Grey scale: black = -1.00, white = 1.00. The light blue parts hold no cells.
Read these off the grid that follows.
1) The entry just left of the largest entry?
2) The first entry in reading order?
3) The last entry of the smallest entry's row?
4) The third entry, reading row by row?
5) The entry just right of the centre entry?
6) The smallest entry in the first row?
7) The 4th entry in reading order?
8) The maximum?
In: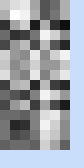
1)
0.37
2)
0.55
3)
-0.88
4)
0.81
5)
0.01
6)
-0.34
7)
0.29
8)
0.99

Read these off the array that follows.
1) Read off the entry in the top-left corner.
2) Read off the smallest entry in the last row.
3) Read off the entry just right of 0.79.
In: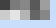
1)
-0.49
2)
-0.20
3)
0.41
